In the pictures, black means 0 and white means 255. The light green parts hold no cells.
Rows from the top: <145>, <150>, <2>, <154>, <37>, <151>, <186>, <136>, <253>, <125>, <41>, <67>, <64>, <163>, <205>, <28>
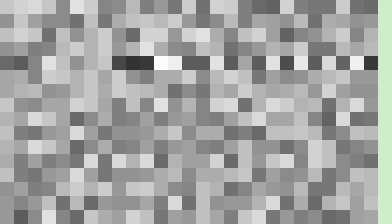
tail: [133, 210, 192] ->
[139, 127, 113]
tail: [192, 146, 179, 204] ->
[146, 106, 210, 210, 152, 210, 225, 172, 133, 192, 210, 160, 99, 133, 146, 179, 204, 133, 179]
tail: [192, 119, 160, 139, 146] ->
[172, 185, 198, 152, 152]
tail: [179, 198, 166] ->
[204, 146, 127, 172, 172, 204, 139, 185, 210, 192, 119, 160, 139, 146, 172, 185, 198, 152, 152]
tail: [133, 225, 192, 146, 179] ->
[198, 71, 51, 57, 252, 239, 92, 92, 225, 92, 166, 92, 225, 77, 232, 92, 217, 99, 239, 57]
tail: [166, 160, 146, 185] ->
[113, 172, 166, 146, 152]
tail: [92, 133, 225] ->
[192, 146, 179, 198, 71, 51, 57, 252, 239, 92, 92, 225, 92, 166, 92, 225, 77, 232, 92, 217, 99, 239, 57]

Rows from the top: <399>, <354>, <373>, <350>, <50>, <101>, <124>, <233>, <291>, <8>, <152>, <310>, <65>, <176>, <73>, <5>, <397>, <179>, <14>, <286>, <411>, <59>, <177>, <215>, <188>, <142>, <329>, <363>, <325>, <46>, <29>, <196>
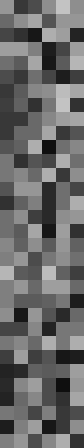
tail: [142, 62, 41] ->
[142, 150]
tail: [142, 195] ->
[142]

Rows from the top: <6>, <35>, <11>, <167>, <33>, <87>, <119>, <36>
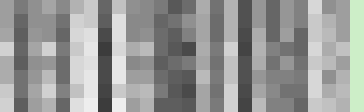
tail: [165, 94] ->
[150, 144, 102, 215, 223, 74, 223, 137, 144, 108, 94, 129, 165, 108, 178, 74, 172, 102, 158, 102, 201, 186, 158]
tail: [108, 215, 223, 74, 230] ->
[137, 144, 94, 108, 122, 165, 114, 193, 81, 172, 114, 150, 114, 201, 186, 158]
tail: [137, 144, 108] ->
[94, 129, 165, 108, 178, 74, 172, 102, 158, 102, 201, 186, 158]

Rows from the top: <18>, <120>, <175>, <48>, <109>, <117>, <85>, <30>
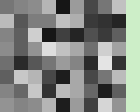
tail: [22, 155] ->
[72, 118, 193]
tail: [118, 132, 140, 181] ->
[22, 155, 72, 118, 193]
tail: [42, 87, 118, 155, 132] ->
[42, 228, 50]
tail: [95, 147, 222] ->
[193, 168, 111, 207, 161]
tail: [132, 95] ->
[207, 22, 64, 36, 80, 58, 95]
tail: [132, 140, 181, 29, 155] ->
[64, 214, 147]

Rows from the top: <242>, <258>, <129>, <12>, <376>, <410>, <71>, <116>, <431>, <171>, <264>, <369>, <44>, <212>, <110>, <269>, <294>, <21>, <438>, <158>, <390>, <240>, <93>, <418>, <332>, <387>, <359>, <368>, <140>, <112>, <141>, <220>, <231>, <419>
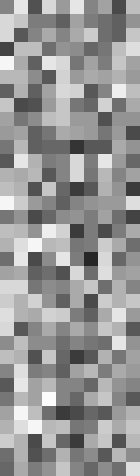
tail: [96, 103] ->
[103, 52, 88, 88, 170, 147]
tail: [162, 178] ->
[154]
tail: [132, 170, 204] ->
[110, 96, 198]
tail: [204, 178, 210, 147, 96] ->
[170, 74, 204, 178, 198]
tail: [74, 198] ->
[103, 59, 170, 198, 81, 184]
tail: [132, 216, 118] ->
[184, 132, 162]
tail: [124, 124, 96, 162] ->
[124, 110, 96, 147]

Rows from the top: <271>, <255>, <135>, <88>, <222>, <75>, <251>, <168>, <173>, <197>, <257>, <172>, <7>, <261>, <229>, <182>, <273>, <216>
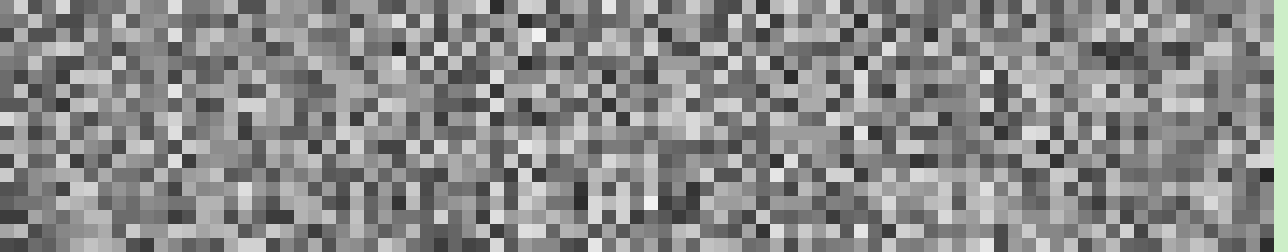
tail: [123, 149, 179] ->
[60, 129, 135, 95, 95, 135, 108, 209, 186, 149, 164, 149, 101, 164, 115, 95, 101, 171, 123, 186, 141, 186, 123, 171, 209, 149, 171, 141, 129, 95, 149, 164, 216, 149, 186, 115, 88, 95, 156, 156, 156, 156, 156, 60, 229, 52, 95, 164, 75, 75, 129, 108, 141, 171, 52, 101, 222, 216, 68, 186, 115, 216, 60, 135, 68, 135, 149, 141, 141, 88, 149, 88, 194, 123]
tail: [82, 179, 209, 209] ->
[156, 171, 95, 123, 141, 171, 135, 88, 209, 194, 149, 135, 95, 95, 68, 82, 222, 135, 60, 156, 164, 95, 82, 156, 52, 164, 135, 82, 171, 202, 82, 123, 202, 209, 108, 171, 88, 60, 171, 171, 68, 149, 194, 171, 135, 141, 101, 141, 135, 135, 149, 216, 68, 179, 108, 209, 149, 108, 179, 171, 194, 179, 179, 108, 209, 194, 216, 129, 141, 135, 149, 101]
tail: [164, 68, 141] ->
[88, 194, 123, 88, 156, 115, 156, 68, 171, 75, 179, 135, 82, 101, 135, 135, 123, 164, 149]
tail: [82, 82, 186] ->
[101, 229, 115, 149, 82, 209, 209, 60, 129, 202, 129, 216, 202, 171, 164, 179, 129, 186, 123, 75, 95, 202, 194, 68, 82, 186, 108, 101, 123, 115, 95, 108, 171, 68, 129, 95, 38]
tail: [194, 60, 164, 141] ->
[68, 186, 123, 52, 171, 115, 186, 135, 108, 115, 186, 179, 75, 115, 164, 202, 129, 202, 88, 171, 194, 156, 141, 123, 164, 115, 186, 135]

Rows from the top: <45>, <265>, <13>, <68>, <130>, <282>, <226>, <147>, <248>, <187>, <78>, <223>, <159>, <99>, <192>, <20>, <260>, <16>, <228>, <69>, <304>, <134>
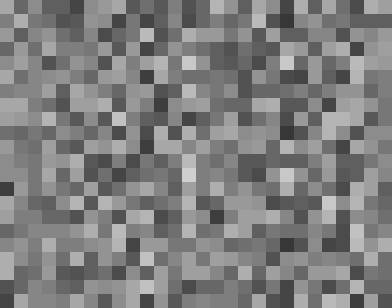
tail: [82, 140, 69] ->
[75, 186, 147, 174]
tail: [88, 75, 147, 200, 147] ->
[103, 153, 88, 95, 159, 134]
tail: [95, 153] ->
[140, 62, 126, 159, 159, 174, 134, 82, 147, 180, 82, 140, 134, 111]
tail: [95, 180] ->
[180, 167, 88, 119]
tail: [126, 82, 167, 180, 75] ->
[95, 153, 140, 62, 126, 159, 159, 174, 134, 82, 147, 180, 82, 140, 134, 111]
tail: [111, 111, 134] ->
[119, 75, 193, 119, 134]

